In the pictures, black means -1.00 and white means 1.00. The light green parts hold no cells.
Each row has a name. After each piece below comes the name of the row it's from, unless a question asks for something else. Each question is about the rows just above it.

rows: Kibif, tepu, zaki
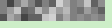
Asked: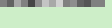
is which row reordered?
Kibif
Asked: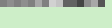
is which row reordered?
zaki
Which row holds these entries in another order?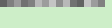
tepu

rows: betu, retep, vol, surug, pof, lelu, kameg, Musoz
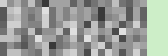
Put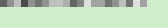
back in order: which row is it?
lelu
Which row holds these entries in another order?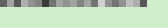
vol
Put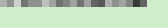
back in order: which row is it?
kameg
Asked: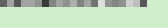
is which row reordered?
retep

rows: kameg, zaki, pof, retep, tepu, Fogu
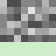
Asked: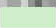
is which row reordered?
tepu
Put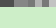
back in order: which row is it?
kameg
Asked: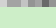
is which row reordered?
tepu

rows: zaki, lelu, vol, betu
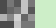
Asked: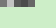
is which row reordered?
lelu
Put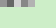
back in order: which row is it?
vol
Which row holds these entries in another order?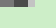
betu
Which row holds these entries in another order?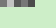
zaki
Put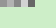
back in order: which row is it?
vol
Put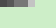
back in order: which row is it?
zaki
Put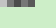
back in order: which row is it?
zaki

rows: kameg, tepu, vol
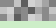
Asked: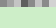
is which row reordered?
vol
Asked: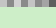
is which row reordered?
vol
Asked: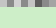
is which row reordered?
vol
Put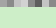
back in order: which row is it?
vol
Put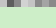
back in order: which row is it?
vol
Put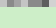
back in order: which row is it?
vol
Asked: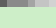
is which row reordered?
vol

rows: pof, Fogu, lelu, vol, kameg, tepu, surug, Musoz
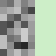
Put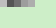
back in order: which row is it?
lelu
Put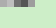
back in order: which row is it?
lelu
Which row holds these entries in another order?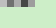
Fogu
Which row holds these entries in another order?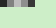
surug
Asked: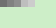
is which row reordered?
tepu
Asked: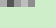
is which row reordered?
Musoz

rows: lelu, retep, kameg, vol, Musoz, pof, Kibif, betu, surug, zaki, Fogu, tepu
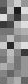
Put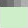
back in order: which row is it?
tepu
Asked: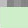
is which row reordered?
pof
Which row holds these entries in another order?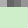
tepu

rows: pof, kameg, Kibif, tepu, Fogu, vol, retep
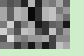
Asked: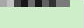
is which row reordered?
retep
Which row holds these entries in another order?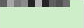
pof
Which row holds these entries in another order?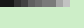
retep

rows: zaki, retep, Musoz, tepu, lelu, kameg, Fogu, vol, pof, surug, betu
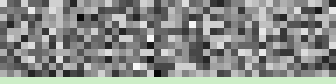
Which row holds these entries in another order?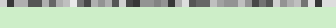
vol
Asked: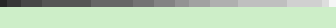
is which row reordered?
tepu
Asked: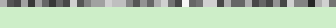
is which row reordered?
kameg
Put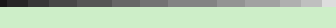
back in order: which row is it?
pof
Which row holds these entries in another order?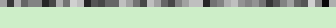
betu

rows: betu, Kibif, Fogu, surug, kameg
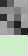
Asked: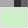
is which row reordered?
betu
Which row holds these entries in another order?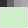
Fogu
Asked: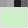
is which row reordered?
surug

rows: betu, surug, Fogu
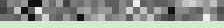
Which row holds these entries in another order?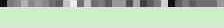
Fogu
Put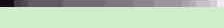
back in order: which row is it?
Fogu
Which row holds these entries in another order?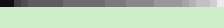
betu
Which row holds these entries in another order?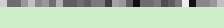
Fogu
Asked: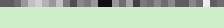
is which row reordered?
betu
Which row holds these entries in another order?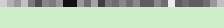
betu

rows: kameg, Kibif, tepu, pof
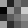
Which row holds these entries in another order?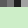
kameg
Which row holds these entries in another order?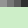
tepu
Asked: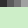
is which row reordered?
pof
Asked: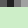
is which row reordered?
kameg
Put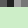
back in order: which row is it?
kameg
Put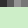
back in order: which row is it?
tepu

